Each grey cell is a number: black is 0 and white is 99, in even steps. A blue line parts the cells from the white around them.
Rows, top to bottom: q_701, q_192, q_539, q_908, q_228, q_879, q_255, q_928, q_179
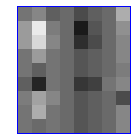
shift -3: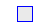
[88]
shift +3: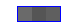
[44 36 40]
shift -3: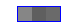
[49 34 38]
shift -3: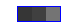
[18 22 42]
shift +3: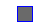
[44]

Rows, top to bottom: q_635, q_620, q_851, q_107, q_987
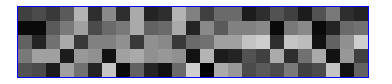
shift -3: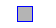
[67]
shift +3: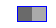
[44 69]
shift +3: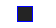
[17]
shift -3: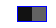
[ 4 35]
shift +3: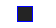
[17]
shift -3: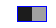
[ 8 59]

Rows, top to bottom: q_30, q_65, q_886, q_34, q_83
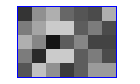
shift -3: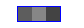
[33 49 23]
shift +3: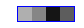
[71 55 11 39]
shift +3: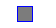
[51]
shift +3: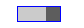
[82 82 39]
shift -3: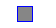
[49]
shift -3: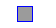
[57]
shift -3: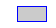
[76 76]

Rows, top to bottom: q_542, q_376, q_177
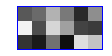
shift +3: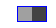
[65 29]
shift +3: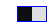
[ 9 89]
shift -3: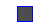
[27]
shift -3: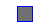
[41]
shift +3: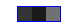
[23 13 47]
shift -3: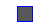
[31]

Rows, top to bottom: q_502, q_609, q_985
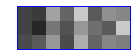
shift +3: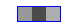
[62 32 70]
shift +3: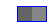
[42 55]
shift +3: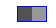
[35 62]

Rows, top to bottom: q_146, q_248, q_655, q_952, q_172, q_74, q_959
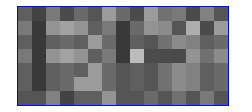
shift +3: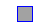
[66]
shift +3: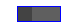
[29 40 40]
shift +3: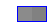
[57 53]
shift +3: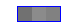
[47 57 53]
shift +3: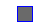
[44]
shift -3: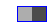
[64 26]

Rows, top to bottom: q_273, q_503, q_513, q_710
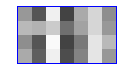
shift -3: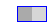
[63 80]
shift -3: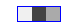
[90 23 63]
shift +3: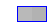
[75 72]
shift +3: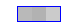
[75 72 82]
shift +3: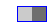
[82 46]

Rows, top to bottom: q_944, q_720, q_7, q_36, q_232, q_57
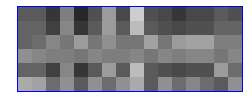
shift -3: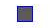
[32]
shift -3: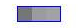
[43 57 60]
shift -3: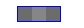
[39 49 39]
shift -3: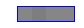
[49 46 49 49]
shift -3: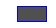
[28 28]

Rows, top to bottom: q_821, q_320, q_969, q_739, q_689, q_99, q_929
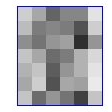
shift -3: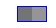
[42 55]
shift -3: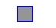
[55]
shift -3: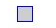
[77]

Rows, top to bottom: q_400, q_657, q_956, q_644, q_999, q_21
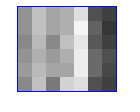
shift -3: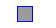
[57]
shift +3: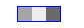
[67 95 44]

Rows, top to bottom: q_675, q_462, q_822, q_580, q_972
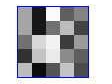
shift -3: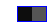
[ 2 30]
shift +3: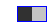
[22 79]
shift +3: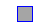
[67]

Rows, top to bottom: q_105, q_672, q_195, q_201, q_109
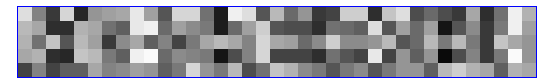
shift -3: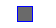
[38]
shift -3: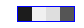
[ 8 90 83 30]
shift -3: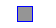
[55]
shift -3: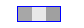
[62 87 59]
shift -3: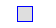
[83]

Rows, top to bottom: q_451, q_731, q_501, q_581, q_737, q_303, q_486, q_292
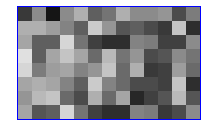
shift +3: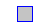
[79]
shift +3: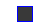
[25]
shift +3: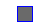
[44]

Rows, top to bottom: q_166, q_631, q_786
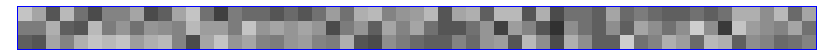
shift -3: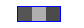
[30 65 26]
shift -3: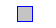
[73]
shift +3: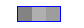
[54 71 64]
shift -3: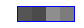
[30 26 52 45]
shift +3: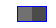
[47 32]
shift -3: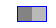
[48 69]

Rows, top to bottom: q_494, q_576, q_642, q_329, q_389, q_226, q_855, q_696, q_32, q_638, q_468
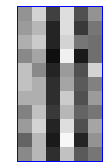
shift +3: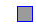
[63]
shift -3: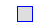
[83]
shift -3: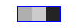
[65 76 11]

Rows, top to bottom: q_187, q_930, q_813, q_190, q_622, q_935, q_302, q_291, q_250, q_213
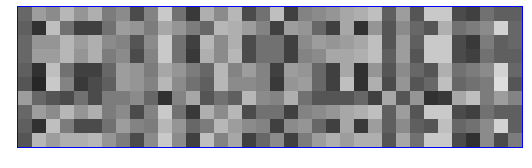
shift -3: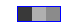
[19 65 51]
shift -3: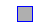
[65]
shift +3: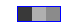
[25 71 57]
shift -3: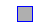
[65]
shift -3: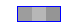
[58 68 55]
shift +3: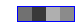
[47 25 71 57]

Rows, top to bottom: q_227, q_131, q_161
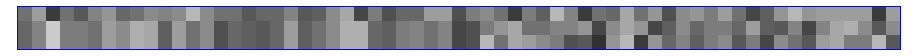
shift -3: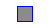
[51]
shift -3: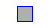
[65]
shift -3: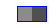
[51 28]
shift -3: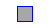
[62]
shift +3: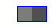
[51 34]

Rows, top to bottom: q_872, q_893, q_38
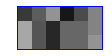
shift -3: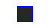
[12]
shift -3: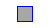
[62]
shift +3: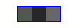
[36 18 43]
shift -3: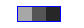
[62 30 12]
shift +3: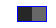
[18 43]

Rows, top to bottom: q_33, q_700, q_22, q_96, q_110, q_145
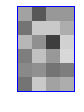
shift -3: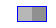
[68 53]
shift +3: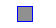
[59]
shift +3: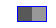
[37 62]
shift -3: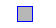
[68]
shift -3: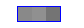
[50 53 42]
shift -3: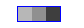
[68 53 21]
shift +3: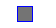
[48]

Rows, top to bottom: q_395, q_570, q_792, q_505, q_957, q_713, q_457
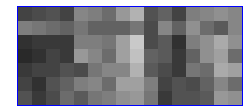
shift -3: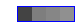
[23 46 49 53]
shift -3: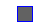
[35]
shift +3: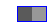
[38 62]
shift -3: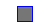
[43]
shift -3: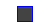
[23]

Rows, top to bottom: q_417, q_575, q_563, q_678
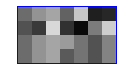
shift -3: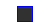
[16]
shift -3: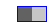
[35 74]
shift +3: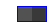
[35 25]

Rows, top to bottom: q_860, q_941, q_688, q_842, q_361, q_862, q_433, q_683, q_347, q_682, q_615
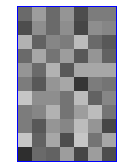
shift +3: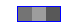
[48 64 37]
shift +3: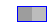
[64 76]
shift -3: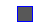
[31]
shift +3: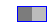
[51 76]
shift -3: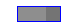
[52 52 42]
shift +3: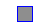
[58]
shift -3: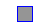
[55]

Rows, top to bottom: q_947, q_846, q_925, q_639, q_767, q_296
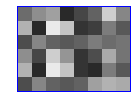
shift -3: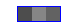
[27 49 35]
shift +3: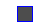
[33]
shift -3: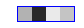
[66 13 88 73]
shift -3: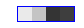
[88 73 17 21]

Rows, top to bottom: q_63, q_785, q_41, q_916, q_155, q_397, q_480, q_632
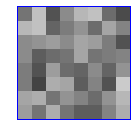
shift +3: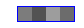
[51 35 64 45]
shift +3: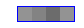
[60 54 45 60]
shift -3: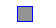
[54]
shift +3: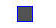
[35]
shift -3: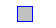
[72]
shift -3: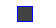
[23]
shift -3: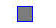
[45]

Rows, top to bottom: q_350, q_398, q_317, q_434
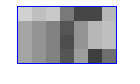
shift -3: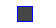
[24]
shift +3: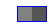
[53 36]
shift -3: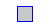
[75]

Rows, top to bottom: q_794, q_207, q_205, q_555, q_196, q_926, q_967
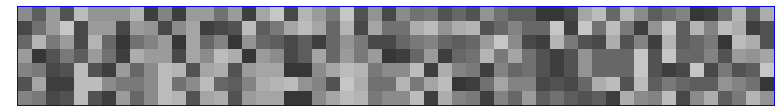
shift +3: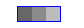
[43 57 76]
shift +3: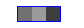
[47 63 27]
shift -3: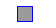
[57]
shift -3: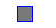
[44]

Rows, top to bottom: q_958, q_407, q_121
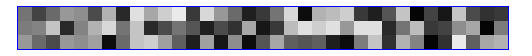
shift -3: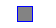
[48]
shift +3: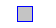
[79]
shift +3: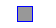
[62]
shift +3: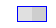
[90 83]
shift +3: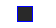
[19]

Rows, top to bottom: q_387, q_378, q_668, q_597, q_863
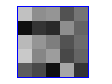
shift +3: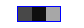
[31  9 68]
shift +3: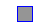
[61]
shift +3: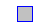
[78]
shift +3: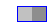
[78 58]
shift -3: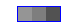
[55 46 29]
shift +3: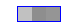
[78 58 61]
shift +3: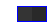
[23 19]

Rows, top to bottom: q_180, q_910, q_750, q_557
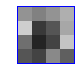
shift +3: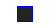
[17]
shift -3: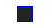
[11]
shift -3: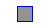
[54]
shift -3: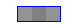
[54 47 54]
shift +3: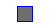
[46]
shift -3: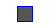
[30]
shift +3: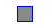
[56]

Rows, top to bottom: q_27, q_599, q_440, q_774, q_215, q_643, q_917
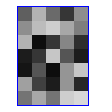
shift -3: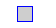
[77]
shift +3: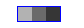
[72 44 24]
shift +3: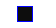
[8]
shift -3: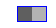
[34 66]
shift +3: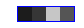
[14 24 80 36]

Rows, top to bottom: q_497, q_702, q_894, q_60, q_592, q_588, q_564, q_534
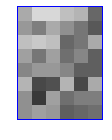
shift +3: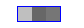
[77 43 49]
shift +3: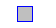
[77]
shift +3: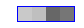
[81 77 43 49]
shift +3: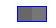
[43 49]
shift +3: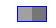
[65 49]
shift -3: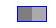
[46 63]
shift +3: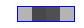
[73 31 34 73]

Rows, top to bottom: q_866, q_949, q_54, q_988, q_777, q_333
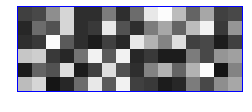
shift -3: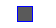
[32]
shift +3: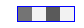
[48 97 38 97]
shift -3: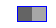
[36 62]

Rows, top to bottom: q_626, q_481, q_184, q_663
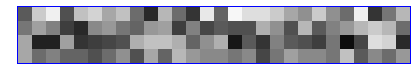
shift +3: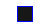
[12]
